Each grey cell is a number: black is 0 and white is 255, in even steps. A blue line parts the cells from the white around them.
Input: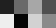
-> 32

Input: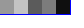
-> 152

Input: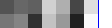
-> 83

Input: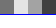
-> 115

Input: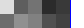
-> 222

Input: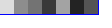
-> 221

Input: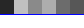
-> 39
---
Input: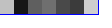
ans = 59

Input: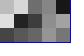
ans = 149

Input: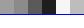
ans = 246

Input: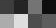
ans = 77

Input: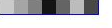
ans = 188

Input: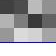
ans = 210
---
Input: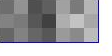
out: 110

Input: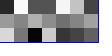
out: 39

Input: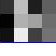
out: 50

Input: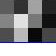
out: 92

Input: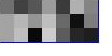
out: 112

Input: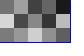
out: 115
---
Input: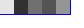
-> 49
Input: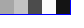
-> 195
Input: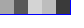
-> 88
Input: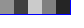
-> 63
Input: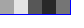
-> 228
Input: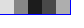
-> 134
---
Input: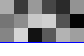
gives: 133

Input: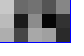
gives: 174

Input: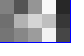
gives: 117

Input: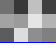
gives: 92

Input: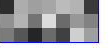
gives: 123

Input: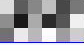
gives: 113

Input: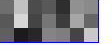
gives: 95

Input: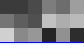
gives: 208
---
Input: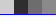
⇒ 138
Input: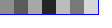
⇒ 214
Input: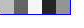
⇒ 148
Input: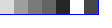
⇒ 70
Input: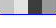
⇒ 153
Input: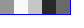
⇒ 105
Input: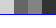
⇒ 51
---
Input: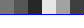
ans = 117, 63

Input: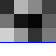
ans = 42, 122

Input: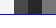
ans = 244, 118

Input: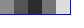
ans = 140, 220

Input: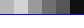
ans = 183, 15

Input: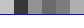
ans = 195, 175

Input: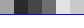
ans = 163, 202

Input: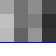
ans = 164, 51

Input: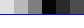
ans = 224, 77
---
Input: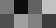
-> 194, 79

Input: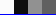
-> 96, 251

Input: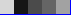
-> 162, 215

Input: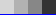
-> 51, 214

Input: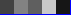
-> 22, 66

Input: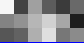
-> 105, 86

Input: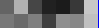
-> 199, 120
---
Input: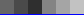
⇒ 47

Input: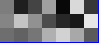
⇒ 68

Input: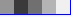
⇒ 112

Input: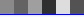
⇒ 159

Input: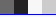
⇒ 247

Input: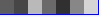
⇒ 185
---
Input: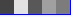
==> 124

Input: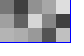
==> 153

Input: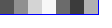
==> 144

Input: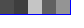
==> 97

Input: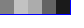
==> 128

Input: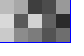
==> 124

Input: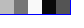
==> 118

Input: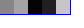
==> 134

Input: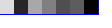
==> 93
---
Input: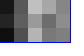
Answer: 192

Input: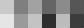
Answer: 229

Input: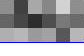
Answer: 210

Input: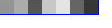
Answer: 228

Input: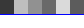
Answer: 218

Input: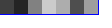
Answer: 203

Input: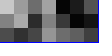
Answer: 200

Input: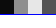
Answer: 231
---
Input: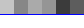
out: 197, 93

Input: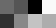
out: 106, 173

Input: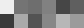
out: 238, 155

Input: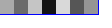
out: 170, 149

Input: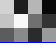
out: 210, 154

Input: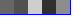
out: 102, 141

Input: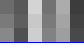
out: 108, 73

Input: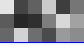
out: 228, 140
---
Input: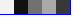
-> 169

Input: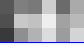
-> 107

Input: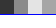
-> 228

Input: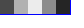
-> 140

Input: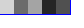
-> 37

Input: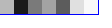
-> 224

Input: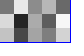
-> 183

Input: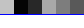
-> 125

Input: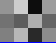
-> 13

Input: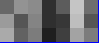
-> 197
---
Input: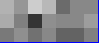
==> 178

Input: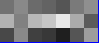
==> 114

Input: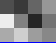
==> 78

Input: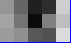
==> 150

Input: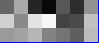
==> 102

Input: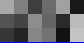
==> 168

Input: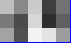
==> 191
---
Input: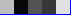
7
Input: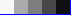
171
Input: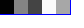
132
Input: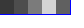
77
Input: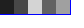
71
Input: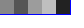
85
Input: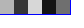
53
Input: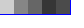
134
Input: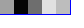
5
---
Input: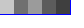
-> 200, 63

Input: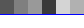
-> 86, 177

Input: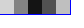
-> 212, 191

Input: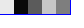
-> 234, 126

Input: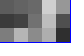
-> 92, 47

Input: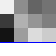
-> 240, 204
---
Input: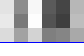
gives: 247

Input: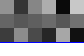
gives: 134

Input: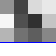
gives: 218

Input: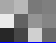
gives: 121

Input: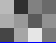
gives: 129

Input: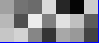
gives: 107
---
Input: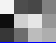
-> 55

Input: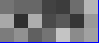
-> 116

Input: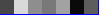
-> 121

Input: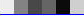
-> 72

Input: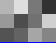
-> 83

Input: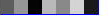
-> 185

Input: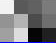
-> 160

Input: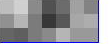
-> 138

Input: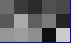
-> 157

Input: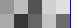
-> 55
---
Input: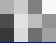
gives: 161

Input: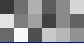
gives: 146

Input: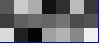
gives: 240

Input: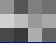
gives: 98

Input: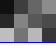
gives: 54

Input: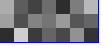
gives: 51

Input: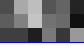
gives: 153

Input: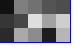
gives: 182
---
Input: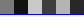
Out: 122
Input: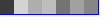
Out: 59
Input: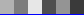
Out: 178
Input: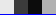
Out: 233
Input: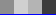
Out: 142
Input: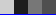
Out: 207
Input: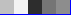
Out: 192
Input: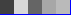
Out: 64
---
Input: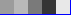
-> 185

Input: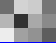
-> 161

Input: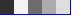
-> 244

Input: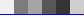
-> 124

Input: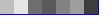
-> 229

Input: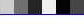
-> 111
